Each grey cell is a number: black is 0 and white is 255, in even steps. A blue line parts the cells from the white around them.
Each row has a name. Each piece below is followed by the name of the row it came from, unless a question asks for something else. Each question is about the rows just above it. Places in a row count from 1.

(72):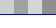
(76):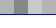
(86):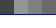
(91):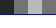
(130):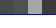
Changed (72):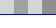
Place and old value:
1, [207]
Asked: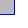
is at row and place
(91), 3
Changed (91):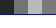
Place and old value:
4, [115]
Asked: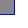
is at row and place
(76), 2

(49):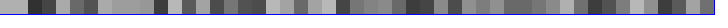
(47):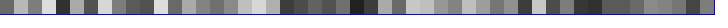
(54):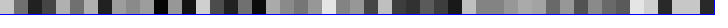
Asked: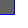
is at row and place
(47), 23
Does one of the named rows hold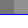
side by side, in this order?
yes
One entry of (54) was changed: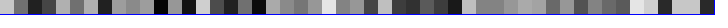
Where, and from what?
43, [138]
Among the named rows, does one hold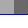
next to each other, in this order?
yes
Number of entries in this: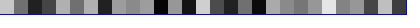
29
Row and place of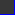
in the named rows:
(47), 42

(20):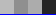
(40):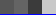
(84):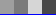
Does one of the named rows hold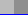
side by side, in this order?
yes
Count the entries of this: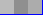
3
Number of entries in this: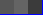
3
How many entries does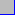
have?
1
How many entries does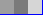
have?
3
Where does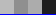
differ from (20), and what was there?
4, [36]

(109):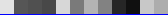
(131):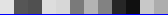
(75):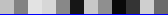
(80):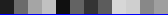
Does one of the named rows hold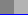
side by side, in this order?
no
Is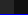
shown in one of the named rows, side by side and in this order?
yes

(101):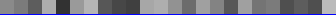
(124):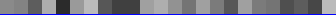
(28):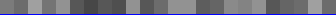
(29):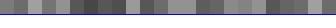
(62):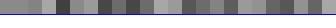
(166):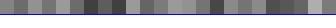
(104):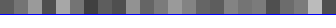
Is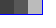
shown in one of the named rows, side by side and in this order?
no
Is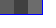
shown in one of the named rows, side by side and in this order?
no

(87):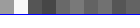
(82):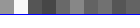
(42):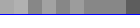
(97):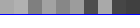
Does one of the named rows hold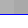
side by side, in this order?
no
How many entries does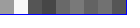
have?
9
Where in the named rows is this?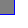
(97), 3
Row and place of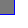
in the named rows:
(87), 6
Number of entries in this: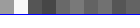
10

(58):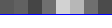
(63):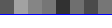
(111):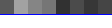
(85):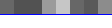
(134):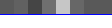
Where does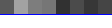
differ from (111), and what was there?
3, [133]
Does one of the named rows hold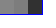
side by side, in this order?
no
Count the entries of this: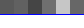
6
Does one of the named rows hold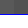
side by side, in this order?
no

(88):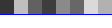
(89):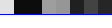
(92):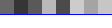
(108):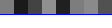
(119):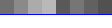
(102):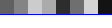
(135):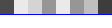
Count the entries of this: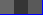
3
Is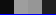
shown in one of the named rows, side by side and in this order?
yes
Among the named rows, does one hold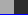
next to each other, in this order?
yes
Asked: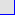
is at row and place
(89), 1
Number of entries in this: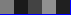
5
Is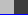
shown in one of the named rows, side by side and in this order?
yes

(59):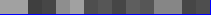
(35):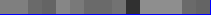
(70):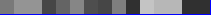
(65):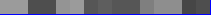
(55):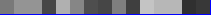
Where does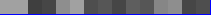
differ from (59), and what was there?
13, [134]
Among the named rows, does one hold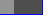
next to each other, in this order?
no
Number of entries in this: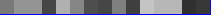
15
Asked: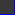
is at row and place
(55), 15
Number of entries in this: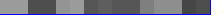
15
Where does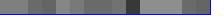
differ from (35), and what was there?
10, [48]
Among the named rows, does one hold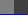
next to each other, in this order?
yes

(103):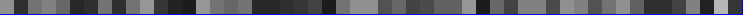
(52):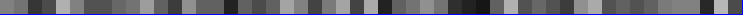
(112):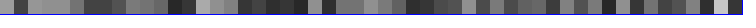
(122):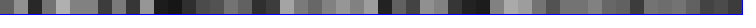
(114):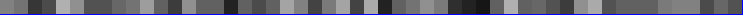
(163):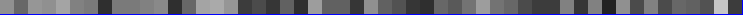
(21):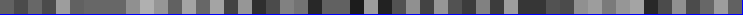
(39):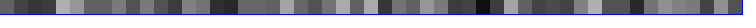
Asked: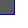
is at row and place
(163), 33
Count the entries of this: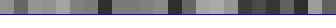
24
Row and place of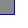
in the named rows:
(163), 12
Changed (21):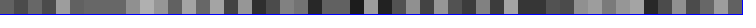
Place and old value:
37, [157]
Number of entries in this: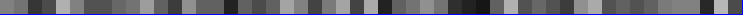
53
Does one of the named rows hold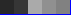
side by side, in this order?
yes
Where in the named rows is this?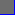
(122), 48

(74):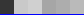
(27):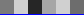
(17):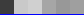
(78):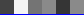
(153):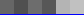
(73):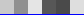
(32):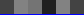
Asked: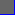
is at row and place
(153), 1
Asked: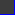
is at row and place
(17), 1
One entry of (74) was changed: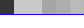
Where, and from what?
3, [208]

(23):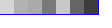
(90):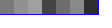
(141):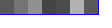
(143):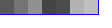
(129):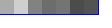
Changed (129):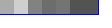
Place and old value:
6, [76]
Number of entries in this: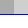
2
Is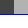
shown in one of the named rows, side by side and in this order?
no
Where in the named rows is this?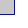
(23), 5
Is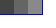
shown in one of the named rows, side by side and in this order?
no
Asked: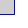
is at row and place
(129), 2
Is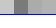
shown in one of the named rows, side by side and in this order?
no

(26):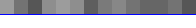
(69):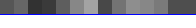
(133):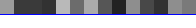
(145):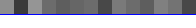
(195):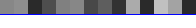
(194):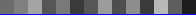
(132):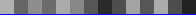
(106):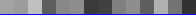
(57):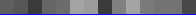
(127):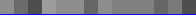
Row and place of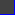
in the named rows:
(106), 8
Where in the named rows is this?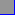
(145), 3

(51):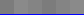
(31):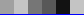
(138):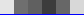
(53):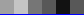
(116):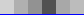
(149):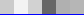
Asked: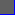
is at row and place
(138), 3
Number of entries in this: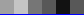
6

